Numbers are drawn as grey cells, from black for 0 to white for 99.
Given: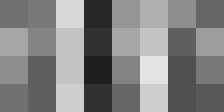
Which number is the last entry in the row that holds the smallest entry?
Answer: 47
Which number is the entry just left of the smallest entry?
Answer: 76
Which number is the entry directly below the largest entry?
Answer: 80
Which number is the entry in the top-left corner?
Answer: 44
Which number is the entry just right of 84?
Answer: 15
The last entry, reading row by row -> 34
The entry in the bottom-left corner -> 44
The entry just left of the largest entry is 51
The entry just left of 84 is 47
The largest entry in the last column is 61

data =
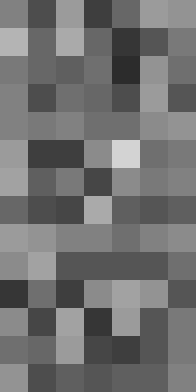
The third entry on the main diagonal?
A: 37
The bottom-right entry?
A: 50
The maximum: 82
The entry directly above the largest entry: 43
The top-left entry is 50
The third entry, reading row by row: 60
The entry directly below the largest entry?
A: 54
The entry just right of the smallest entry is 57
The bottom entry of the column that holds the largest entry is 37
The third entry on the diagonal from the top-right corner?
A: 17
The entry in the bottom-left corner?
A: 57
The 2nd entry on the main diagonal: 40
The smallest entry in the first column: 21
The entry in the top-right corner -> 57
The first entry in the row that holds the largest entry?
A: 60
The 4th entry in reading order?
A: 24
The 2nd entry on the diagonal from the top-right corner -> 33
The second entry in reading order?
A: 30
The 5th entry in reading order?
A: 40
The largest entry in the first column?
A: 70
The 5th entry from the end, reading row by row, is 37
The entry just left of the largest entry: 54
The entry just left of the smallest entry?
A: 43
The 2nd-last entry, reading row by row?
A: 37
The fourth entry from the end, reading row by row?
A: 33

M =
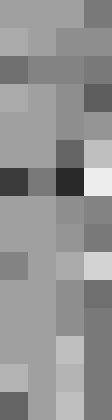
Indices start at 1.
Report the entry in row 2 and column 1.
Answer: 66
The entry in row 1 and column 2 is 62
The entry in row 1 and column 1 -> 62
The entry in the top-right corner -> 47
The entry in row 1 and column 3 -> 62
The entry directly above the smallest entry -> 39
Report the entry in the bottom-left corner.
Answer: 39
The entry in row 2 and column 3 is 55
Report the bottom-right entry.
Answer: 47
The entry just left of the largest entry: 16
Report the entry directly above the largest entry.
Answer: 74
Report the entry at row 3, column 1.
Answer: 43
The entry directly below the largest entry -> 51

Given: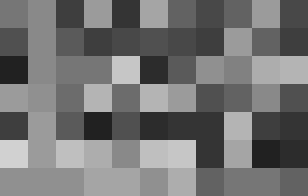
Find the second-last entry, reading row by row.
46
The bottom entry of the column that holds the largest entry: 56
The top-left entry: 46
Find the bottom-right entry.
38
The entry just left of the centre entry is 42
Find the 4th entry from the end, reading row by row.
38
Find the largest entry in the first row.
64
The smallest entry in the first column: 13
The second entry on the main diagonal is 53
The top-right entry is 28
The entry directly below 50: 38
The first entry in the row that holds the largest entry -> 81
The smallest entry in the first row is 20
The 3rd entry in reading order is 24
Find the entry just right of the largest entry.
60
